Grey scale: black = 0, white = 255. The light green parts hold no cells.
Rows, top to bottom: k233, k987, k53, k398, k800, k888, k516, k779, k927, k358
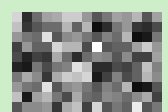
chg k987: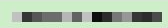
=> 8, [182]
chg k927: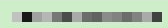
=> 13, [139]

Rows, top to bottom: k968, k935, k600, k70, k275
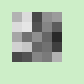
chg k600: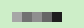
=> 5, [41]
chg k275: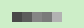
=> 2, [83]

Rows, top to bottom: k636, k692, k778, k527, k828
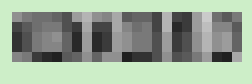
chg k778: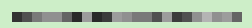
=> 4, [133]
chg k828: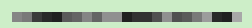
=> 8, [144]
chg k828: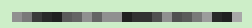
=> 1, [133]
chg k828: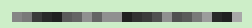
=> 14, [50]
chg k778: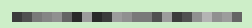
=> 1, [50]
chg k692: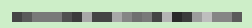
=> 3, [111]
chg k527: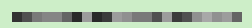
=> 20, [180]

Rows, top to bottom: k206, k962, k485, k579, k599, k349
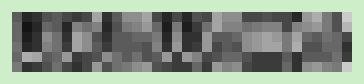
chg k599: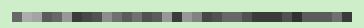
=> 28, [91]
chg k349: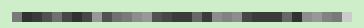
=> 21, [152]
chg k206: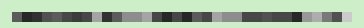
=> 19, [81]

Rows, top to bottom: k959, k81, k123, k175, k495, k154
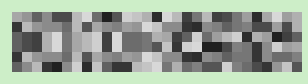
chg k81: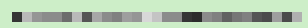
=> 25, [75]
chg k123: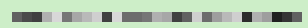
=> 28, [64]
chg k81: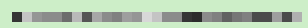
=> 2, [185]
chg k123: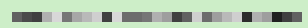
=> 16, [167]
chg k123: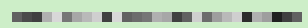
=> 12, [108]
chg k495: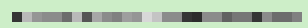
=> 21, [128]

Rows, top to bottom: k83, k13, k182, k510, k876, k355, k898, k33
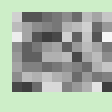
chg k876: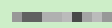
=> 10, [140]
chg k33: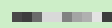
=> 7, [152]
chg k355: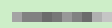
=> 6, [140]
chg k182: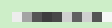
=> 8, [197]

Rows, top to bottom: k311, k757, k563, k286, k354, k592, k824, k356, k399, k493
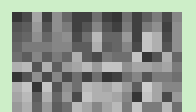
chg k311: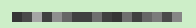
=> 14, [93]
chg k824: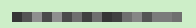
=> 5, [134]
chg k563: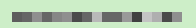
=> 8, [111]

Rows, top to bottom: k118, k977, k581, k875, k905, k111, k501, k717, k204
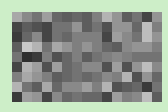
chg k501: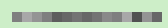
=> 12, [179]
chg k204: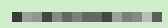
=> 7, [115]
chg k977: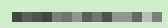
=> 5, [115]
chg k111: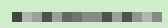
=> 14, [189]
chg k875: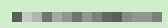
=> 7, [127]
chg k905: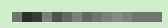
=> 8, [93]
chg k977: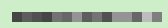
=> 6, [115]

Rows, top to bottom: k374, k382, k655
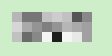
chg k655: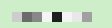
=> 1, [193]
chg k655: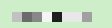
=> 6, [244]
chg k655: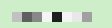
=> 2, [107]
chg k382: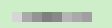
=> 5, [148]
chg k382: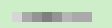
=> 8, [160]

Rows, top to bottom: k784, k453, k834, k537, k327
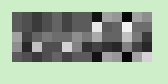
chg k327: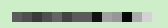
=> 13, [162]
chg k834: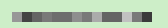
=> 1, [162]
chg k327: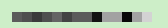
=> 11, [151]

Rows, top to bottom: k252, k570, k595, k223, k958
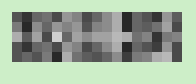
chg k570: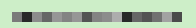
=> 14, [93]
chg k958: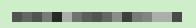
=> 16, [184]

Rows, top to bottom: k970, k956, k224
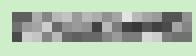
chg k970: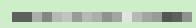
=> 17, [85]
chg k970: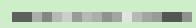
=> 6, [195]
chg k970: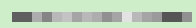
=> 7, [154]
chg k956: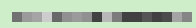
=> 13, [55]
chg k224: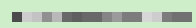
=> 4, [133]
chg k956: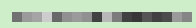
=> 17, [164]

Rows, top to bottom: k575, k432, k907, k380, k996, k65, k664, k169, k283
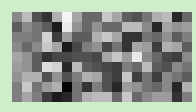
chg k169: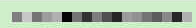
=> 15, [104]
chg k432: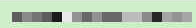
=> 18, [156]
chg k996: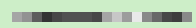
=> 6, [71]
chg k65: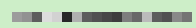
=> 7, [187]
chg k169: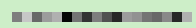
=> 3, [116]
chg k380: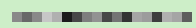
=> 5, [165]
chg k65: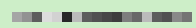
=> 1, [156]

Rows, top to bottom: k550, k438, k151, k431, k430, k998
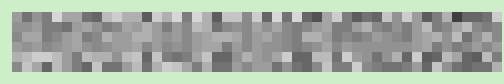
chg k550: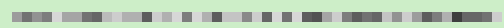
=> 30, [102]
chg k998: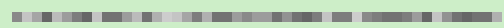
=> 31, [137]

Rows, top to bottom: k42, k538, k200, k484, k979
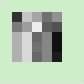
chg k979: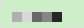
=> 5, [28]
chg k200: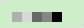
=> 5, [16]
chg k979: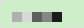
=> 3, [104]
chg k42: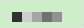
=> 2, [196]
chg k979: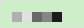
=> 2, [216]
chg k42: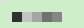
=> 5, [145]
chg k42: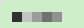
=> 3, [165]

